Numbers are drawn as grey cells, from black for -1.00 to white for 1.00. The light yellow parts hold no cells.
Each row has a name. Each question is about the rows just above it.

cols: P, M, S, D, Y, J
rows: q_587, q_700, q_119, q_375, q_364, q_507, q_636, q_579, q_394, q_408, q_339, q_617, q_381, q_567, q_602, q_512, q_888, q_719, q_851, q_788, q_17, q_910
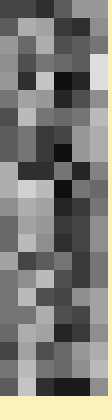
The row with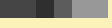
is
q_587
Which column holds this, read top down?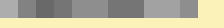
J

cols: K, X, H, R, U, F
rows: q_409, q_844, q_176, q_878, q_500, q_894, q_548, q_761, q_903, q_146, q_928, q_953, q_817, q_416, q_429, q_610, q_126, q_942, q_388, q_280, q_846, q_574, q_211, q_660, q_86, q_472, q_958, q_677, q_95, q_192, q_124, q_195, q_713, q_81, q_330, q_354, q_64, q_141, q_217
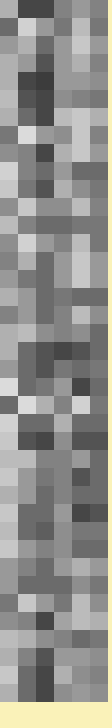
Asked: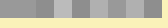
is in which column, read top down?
R
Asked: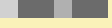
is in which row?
q_660
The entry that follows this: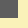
[0.11]
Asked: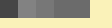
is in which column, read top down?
H
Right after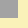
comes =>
[0.47]
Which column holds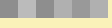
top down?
R

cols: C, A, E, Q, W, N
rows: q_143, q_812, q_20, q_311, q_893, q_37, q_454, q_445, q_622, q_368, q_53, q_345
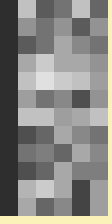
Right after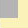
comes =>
[0.59]
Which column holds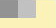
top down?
N

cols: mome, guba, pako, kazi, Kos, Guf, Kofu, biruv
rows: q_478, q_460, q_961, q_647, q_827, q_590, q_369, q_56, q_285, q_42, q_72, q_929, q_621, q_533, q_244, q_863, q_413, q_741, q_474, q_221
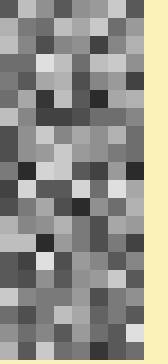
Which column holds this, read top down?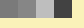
guba
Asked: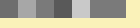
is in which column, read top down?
Kofu
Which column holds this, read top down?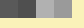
kazi
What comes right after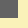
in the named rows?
[-0.04]

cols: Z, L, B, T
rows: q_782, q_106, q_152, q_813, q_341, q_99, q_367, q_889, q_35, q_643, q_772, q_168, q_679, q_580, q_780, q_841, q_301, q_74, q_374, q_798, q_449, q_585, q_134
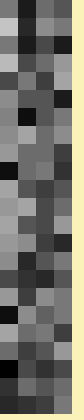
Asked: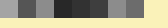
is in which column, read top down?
L
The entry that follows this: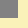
[-0.89]
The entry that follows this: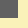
[-0.06]
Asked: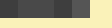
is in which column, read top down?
B

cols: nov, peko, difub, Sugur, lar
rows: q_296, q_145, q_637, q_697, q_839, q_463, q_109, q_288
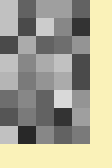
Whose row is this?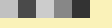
q_145
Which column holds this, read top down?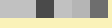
nov
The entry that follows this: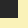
[0.06]
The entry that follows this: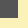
[-0.04]
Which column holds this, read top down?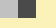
nov
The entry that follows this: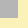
[-0.04]

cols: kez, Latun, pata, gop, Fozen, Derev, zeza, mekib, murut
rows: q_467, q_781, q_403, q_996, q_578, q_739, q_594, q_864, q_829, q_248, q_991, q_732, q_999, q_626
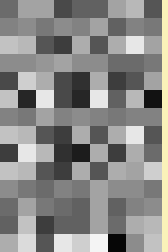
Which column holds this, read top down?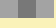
murut
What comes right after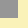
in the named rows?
[0.28]
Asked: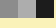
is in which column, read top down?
Fozen

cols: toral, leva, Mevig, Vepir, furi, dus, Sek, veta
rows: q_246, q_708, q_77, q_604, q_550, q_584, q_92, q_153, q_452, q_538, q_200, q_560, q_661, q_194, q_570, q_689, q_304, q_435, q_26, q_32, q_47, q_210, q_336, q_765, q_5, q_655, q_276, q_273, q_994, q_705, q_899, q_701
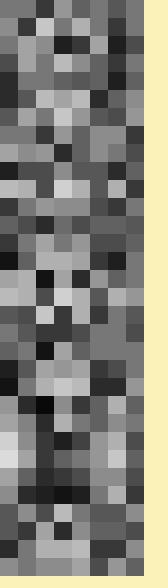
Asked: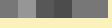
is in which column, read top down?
veta
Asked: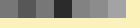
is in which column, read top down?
leva
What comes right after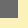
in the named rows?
[-0.40]
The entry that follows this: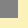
[-0.66]
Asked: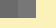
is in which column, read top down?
Vepir
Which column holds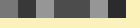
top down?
Mevig
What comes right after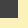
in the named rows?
[0.18]

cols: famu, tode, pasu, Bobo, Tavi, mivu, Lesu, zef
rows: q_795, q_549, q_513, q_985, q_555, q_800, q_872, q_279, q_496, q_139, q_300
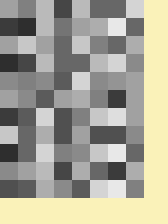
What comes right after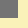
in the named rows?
[0.26]
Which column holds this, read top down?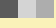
pasu
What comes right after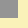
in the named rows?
[0.26]
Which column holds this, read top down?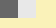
Lesu

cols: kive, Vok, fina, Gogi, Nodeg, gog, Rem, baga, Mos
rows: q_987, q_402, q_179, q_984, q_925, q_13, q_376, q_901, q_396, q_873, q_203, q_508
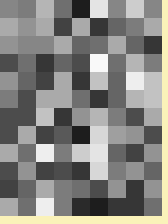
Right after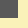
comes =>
[-0.77]
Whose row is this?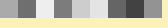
q_396
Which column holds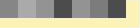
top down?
kive
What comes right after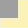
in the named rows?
[0.15]
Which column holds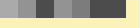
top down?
kive
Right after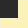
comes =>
[-0.77]

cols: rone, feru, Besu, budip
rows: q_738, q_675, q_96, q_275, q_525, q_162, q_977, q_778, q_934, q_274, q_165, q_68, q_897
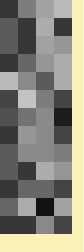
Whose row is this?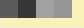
q_96
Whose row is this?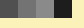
q_977
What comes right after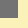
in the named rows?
[0.08]
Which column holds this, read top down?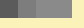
Besu
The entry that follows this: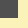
[-0.10]

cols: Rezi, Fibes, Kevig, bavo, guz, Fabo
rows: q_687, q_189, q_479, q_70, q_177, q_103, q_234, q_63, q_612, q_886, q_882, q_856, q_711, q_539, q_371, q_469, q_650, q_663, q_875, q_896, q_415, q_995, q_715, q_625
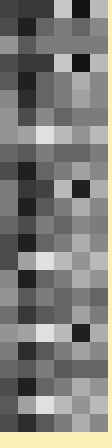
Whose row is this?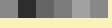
q_103
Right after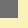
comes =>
[-0.56]
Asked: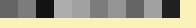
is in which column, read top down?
guz
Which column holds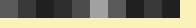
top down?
Fibes

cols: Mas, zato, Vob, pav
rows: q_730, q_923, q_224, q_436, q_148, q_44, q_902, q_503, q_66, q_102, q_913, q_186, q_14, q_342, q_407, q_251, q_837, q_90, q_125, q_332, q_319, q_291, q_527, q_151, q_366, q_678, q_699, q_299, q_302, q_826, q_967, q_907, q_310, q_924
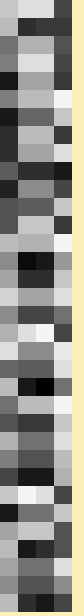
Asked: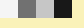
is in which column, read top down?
zato
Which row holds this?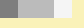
q_44
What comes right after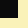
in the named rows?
[-0.81]
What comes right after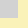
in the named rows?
[0.29]
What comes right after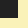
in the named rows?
[0.09]
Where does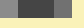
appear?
q_90

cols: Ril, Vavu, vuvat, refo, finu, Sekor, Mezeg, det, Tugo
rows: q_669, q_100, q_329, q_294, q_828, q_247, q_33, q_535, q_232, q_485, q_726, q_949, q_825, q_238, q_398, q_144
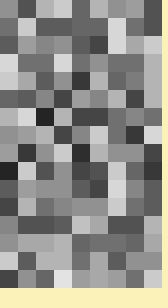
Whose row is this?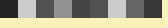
q_485
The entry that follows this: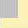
[0.32]
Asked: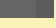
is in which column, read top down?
finu
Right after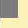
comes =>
[0.41]

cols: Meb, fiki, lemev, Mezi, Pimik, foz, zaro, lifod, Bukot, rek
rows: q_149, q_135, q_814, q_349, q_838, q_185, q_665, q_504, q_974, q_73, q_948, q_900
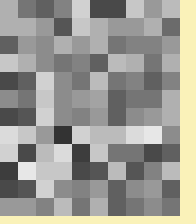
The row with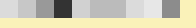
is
q_504
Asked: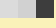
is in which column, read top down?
Meb
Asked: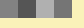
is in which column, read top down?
Mezi
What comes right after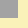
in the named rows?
[-0.25]

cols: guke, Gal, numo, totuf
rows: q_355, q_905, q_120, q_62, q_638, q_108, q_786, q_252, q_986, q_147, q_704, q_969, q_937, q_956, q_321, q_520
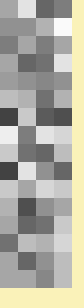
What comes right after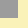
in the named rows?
[0.14]
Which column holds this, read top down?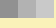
Gal

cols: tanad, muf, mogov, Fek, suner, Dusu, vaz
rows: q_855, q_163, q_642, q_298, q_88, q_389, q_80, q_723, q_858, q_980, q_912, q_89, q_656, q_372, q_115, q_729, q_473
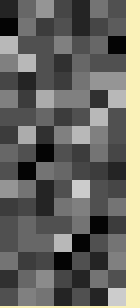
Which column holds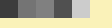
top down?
vaz
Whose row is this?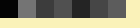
q_163
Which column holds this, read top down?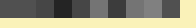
vaz
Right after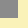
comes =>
[-0.45]
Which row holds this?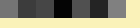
q_115

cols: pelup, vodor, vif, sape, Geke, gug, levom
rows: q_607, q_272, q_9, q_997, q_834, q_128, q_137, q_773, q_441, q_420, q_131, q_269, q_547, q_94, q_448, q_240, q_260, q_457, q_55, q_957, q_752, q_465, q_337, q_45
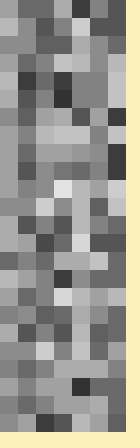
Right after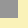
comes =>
[0.10]
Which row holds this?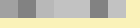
q_773
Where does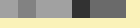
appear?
q_465
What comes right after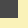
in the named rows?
[-0.17]
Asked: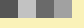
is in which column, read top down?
gug
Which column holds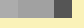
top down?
sape
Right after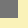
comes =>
[-0.17]

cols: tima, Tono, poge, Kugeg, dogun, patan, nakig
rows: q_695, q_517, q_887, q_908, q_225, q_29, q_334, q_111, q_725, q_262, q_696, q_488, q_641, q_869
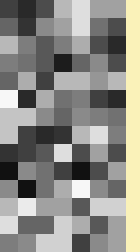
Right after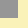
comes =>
[0.44]
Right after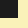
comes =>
[-0.21]
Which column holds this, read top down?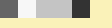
tima
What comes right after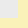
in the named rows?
[0.26]

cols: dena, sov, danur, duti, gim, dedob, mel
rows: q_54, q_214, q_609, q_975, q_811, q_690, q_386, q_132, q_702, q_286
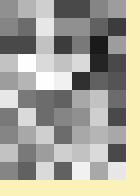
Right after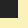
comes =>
[-0.43]
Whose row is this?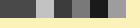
q_609
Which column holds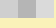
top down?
dedob
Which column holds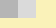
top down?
dedob

